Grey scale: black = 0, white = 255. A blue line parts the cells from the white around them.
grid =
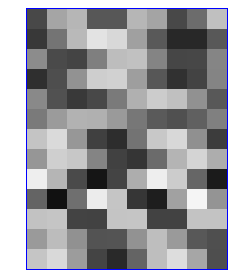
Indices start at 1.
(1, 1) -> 72
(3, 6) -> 193
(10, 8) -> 161
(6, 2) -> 155
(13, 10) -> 78
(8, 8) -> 180
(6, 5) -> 154
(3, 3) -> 68
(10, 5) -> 197
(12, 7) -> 190
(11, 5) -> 196
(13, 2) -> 217
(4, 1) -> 47
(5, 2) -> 81
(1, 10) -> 192
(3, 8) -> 70
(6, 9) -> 96
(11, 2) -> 197
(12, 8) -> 154
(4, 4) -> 206
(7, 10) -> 60
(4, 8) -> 49
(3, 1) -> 140
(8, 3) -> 199
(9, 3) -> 74
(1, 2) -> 165
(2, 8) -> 40
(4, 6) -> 158
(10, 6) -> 54
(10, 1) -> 100
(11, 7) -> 66
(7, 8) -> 216
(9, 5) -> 68
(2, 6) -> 160
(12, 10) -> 79

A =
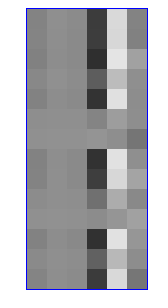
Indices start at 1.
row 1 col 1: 131
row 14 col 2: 142
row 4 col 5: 188
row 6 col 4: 132
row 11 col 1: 144
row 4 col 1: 136
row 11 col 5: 149
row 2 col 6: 129
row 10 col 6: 137
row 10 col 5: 172
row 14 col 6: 118
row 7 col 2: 145
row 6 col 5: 157
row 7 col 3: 145
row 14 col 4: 59
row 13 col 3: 141
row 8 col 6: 143
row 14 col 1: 132
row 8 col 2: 142
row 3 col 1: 129
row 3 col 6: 161
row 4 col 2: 144
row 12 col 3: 137
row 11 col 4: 140

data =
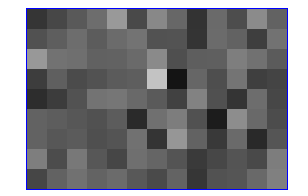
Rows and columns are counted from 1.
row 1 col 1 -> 53
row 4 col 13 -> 68
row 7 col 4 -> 79
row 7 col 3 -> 91
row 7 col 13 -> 85
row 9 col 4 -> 99
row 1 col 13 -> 98
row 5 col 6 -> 105
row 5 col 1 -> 45
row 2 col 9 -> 52
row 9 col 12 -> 105
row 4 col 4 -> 82
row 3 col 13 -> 91
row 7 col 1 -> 98
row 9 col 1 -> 70
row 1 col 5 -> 153
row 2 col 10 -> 107
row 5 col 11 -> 52
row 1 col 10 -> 106
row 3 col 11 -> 126
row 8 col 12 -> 73
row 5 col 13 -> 71
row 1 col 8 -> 103
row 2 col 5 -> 107
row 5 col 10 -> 80
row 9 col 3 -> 113
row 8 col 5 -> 70
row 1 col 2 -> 71
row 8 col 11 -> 84
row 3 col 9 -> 94
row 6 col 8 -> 125
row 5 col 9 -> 130
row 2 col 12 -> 62

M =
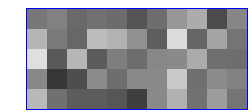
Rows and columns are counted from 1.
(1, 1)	119
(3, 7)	135
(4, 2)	54
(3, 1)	223
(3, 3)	182
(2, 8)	220
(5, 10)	157
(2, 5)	178
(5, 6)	63
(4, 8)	201
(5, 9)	113
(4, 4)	139
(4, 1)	136
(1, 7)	110
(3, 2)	89
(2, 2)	122
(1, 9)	172

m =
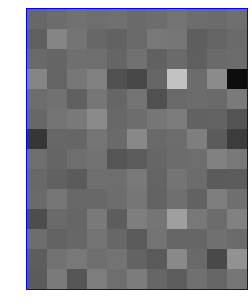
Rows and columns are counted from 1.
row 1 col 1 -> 103
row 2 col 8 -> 118
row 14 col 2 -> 122
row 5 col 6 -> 115
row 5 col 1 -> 109
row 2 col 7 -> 120
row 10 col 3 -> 104
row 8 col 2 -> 101
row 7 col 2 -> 103
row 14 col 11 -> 118
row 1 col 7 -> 109
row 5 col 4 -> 118
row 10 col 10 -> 125
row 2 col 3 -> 116
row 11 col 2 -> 106
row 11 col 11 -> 129
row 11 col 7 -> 117
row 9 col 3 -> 91
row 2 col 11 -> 106
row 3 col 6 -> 113
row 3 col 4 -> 110
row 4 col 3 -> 119
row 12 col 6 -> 90
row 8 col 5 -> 85
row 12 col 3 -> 103
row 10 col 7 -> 99
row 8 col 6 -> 92
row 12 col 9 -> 102
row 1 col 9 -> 109
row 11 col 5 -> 93
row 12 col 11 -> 107
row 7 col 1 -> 54
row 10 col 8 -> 111
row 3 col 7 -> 97
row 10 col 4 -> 104

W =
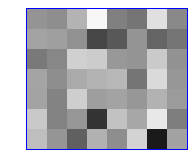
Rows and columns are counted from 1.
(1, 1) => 148
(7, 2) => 149
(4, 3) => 170
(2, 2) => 159
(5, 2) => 131
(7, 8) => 162
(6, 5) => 194
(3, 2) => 135
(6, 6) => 167
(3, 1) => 121
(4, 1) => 164
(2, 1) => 163
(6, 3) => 150
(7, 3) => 96
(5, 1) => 163

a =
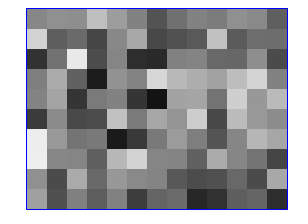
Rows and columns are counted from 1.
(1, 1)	135
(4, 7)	215
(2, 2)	94
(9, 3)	170
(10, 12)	101
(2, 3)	106
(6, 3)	73
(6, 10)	72
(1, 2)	144
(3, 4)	76
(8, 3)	133
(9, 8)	88
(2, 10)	193
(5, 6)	53
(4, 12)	212
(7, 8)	155
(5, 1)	131
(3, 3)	233
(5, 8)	163
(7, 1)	237
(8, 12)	116
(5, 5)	130
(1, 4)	191
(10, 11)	94
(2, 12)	110
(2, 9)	89
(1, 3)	142
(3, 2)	114
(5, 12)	152
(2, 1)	210
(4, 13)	130
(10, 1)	160
